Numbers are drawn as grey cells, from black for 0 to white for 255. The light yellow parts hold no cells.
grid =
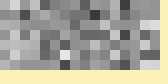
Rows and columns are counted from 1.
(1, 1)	178
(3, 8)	106
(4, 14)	164
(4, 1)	147
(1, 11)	147
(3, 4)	142
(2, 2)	146
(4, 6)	116
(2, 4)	152
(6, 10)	147
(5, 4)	176
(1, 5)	96
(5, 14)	152
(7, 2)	162
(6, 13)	122
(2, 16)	147
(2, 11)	120
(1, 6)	128
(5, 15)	202
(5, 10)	188
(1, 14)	147
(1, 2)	213
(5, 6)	147
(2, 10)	57
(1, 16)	147
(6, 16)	99
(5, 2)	188
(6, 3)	172
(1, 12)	178
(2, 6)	147
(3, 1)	177
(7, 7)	74
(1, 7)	137

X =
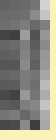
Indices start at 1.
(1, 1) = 99
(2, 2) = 107
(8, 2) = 104
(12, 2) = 123
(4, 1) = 68
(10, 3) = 152
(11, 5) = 195
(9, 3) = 123
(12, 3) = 104
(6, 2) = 98
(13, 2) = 75
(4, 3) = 157
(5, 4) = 93
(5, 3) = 126
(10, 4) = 117
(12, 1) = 117
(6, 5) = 150
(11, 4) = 134
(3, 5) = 126

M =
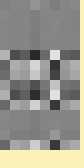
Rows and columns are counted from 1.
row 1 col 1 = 129
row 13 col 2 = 132
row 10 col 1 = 175
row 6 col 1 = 179
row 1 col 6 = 125
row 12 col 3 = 132
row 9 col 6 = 194
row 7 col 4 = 213
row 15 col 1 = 104
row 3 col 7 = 131
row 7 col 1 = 100
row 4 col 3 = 132
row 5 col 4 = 125
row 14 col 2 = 126
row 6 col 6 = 225
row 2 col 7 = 133
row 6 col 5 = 106
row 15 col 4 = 205
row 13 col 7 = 132
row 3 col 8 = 130
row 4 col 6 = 133
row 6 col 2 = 77
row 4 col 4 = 125
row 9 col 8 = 110
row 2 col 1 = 135
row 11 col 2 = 168
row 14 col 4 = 124
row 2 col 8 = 130
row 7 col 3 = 162
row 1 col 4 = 147
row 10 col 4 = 45
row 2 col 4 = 126
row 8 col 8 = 165
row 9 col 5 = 119
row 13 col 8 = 131
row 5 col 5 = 132

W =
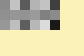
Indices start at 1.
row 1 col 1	139
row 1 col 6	63
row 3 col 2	190
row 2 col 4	155
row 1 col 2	195

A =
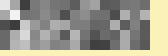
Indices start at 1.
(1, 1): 230
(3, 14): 129
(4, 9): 115
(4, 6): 146
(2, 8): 129
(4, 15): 91
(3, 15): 90
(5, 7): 134
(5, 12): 110
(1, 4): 121
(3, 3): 201
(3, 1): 77
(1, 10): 162
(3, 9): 125
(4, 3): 216
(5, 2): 180
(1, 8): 93
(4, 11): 107
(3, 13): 93
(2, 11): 112
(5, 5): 158
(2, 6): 122
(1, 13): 118

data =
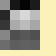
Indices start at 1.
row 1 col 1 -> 147
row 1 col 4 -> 27
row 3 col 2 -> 170
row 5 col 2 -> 94
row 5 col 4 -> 95
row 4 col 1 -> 134
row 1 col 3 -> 4

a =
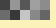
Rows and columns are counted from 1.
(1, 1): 66
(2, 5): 101
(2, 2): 56
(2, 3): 197

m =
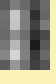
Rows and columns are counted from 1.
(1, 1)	91
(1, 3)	106
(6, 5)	104
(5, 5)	89
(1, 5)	105
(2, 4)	48
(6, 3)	128
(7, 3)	113
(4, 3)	110
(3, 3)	124
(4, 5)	75

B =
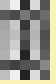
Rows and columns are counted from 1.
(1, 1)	190
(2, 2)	74
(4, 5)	78
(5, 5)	83
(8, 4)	220
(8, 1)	190
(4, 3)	87
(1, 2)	239
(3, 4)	185
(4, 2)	190

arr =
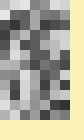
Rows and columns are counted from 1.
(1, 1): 187
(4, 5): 119
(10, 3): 213
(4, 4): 91
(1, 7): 211
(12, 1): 178
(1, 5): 149
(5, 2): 204
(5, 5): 172
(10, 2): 67
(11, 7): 50
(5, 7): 210
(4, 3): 185
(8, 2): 135
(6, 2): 219
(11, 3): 193
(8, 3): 221
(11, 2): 169
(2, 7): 153
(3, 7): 90
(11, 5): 171
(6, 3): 184
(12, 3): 109
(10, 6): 186
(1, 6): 221
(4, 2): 139
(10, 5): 100

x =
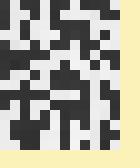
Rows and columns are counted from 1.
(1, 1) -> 56
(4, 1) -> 236
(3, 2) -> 233
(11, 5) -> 238
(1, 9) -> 50
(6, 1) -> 50
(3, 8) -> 55
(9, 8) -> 57
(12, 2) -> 235
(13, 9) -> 55
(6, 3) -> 51
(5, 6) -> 52
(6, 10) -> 234
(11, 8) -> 53
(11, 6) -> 49
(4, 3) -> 49
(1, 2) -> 233
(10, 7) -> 235
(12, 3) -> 48
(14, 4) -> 49
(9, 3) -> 50
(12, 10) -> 238
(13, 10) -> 234
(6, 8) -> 241
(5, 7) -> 56
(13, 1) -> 236
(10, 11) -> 51
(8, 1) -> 55
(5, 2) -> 229
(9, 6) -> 56
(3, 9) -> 53
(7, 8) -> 243
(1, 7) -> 54
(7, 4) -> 236
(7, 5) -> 236
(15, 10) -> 235
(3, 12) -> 236
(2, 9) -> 237
